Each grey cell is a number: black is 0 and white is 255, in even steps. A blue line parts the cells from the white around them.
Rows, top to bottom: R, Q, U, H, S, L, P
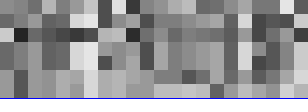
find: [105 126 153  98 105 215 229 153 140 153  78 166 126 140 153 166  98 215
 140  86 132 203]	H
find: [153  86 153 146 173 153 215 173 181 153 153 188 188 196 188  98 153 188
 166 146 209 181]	P
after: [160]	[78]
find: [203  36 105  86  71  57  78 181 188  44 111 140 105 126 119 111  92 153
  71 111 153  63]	U

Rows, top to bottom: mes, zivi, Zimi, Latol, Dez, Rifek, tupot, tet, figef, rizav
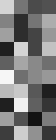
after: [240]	[96]
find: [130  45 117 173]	zivi
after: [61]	[206]

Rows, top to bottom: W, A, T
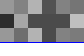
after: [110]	[179]
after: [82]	[130]
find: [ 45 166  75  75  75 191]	A

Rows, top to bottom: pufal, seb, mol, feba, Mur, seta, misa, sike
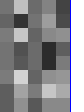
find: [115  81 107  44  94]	feba
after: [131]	[67]
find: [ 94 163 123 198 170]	misa

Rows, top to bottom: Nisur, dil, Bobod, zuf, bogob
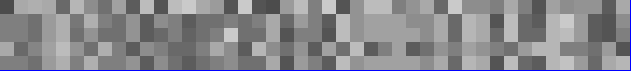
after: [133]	[161]
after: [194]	[155]
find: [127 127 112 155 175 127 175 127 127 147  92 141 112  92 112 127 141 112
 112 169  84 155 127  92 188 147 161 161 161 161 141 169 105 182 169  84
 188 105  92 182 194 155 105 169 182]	bogob
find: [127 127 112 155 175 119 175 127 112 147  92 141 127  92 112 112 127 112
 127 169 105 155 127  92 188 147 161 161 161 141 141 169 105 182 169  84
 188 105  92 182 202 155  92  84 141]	dil
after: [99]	[112]
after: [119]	[175]

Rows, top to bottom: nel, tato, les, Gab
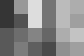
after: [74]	[144]
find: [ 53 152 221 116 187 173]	nel
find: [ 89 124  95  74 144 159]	Gab
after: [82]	[221]

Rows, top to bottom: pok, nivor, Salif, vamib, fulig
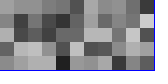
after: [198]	[81]
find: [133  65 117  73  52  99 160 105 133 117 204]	nivor
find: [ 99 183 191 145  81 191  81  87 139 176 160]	vamib
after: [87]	[139]
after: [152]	[145]
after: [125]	[117]

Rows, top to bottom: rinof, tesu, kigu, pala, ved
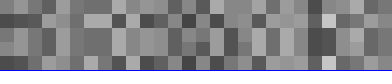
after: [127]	[149]
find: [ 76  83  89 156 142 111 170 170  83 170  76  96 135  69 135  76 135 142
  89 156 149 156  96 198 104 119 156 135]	tesu
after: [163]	[111]

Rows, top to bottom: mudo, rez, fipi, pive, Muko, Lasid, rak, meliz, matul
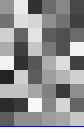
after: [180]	[207]
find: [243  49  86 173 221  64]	Muko
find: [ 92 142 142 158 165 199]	matul
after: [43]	[57]
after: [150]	[235]

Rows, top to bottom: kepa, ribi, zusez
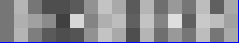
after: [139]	[64]
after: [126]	[90]
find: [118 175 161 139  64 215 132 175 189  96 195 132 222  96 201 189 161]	ribi
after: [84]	[146]

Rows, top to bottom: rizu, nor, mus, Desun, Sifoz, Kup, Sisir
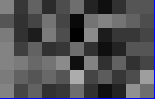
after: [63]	[98]
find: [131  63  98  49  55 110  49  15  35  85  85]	Desun
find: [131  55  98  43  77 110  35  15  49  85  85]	rizu
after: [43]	[77]
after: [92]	[55]

